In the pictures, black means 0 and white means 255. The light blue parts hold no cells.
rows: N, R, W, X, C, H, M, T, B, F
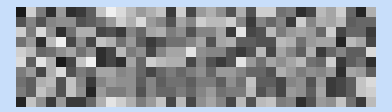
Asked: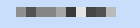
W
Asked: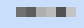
T
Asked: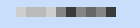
R
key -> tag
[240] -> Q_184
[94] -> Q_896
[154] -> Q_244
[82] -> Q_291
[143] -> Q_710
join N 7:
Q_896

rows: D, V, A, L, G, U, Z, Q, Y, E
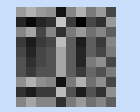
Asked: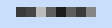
L
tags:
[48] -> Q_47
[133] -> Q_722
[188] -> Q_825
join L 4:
Q_825
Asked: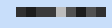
Y
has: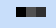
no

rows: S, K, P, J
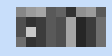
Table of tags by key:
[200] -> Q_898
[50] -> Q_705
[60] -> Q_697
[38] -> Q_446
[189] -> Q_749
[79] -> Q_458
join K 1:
Q_705
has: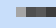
no
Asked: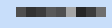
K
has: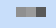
yes

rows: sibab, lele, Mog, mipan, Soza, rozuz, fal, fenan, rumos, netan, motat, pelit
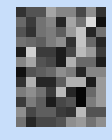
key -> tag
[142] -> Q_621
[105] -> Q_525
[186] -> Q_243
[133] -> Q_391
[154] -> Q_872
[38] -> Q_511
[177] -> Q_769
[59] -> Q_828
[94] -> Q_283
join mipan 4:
Q_621
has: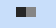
yes
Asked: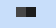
rozuz
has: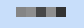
no

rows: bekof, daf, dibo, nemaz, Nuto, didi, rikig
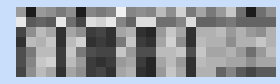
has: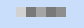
no
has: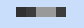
no
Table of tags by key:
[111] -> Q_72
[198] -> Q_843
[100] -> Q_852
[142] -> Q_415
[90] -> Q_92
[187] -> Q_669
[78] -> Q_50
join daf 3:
Q_92
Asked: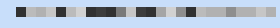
nemaz
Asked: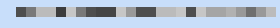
Nuto

